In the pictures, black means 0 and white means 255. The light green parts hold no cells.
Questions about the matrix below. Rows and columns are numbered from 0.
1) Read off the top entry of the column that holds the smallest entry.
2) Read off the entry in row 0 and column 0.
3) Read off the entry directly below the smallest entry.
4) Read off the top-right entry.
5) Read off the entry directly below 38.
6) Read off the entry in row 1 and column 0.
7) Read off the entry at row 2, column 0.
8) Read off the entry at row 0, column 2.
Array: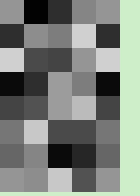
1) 2
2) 149
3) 141
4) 149
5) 82
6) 46
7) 208
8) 46

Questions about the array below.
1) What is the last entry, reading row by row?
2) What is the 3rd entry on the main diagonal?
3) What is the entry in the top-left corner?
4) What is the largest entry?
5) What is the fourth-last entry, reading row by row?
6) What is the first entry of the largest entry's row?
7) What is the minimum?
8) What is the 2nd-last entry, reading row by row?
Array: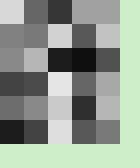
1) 121
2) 28
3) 216
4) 229
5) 67
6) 67
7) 15
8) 88

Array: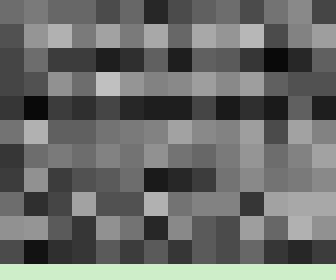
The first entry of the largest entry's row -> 68
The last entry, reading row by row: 60
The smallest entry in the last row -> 18
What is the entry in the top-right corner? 68
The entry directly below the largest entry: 68
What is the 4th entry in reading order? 102
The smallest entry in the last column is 31
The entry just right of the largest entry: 150
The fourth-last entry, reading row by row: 102
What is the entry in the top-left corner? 108
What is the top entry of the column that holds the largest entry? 75
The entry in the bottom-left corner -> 75
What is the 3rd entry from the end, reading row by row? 54
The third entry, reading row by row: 102
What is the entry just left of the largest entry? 108
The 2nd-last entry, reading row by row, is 39
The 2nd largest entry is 184
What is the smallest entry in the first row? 39
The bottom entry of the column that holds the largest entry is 89
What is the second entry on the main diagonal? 150

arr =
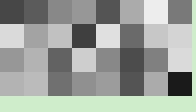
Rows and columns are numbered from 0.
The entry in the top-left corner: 70
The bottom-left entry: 179
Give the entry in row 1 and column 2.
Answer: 193
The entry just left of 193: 163
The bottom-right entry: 26
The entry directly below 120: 212
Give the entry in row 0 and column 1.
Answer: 90
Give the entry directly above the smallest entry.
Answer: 218
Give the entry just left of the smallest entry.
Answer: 171
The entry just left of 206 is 98

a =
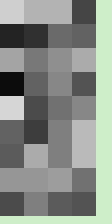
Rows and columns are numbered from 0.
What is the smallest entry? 12
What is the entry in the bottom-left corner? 75
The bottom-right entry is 83
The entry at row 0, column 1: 179
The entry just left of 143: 120
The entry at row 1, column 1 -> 48
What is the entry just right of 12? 98
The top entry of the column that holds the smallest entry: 207
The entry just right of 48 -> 106
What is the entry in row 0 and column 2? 179
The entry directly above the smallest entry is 164

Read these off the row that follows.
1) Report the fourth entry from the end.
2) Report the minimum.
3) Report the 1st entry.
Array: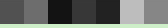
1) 55
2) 19
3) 81
